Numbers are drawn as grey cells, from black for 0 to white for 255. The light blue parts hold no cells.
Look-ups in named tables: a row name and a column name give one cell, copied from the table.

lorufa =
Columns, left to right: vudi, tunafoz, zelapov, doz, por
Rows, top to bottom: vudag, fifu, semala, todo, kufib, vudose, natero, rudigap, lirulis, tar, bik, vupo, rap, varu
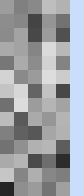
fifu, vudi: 141
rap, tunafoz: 133
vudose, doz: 221
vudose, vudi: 211
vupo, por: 44
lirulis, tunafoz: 90
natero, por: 72
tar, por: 178
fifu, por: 114
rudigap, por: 163
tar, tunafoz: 97
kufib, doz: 210
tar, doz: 166
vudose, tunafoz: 138
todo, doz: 218
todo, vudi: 170
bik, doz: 182
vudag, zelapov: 137

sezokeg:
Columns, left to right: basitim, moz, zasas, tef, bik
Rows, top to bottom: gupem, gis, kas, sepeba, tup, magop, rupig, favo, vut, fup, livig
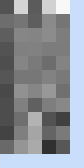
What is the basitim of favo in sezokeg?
77
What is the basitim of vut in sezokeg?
77
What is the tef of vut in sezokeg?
82
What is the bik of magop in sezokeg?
121
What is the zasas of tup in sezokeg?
122
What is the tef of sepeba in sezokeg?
124
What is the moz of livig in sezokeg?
149
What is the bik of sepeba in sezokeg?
124
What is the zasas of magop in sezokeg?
119
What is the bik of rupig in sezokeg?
112
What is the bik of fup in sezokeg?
122

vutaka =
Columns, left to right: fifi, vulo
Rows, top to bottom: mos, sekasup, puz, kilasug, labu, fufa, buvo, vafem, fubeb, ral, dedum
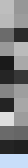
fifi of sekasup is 186
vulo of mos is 151
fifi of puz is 107
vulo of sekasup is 156
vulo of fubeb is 156
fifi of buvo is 133
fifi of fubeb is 222
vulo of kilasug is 187
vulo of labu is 169
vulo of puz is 42

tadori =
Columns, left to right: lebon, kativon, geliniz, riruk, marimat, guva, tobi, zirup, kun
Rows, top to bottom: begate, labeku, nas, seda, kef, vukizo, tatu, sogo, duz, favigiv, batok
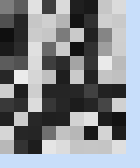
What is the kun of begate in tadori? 219
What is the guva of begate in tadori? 31
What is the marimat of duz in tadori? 33
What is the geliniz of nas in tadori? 203
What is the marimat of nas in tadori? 123
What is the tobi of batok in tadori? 198
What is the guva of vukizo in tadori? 202
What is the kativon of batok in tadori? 51
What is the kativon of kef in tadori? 82
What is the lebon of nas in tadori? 15
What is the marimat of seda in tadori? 203
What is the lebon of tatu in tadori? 205
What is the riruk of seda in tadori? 106
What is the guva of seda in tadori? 17
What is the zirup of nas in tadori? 133
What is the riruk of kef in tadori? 62
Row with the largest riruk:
batok

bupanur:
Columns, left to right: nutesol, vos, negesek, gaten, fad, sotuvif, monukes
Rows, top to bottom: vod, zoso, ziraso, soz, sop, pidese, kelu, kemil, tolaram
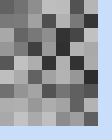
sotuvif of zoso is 121
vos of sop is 193
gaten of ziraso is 142
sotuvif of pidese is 151
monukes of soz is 169
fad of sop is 177
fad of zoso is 178
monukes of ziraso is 193
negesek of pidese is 98
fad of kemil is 163
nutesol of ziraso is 168
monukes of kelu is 84

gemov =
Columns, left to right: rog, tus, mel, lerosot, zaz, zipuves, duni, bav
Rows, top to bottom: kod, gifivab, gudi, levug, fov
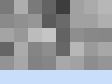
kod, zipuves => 161
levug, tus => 171
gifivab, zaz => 106
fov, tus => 167
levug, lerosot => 142
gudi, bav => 135
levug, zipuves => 183
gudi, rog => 164
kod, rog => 121
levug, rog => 101
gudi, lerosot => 197
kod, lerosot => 99
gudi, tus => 152
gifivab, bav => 175
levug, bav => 167
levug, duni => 154
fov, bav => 149

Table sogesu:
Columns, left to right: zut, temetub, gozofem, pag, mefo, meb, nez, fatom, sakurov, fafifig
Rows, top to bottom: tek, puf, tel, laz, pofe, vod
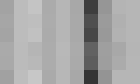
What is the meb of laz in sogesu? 171
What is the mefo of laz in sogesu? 184
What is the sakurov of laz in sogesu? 168
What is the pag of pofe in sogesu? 172
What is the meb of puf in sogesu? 169
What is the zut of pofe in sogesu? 169
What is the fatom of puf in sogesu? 155
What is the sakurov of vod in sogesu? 182
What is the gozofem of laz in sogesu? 181

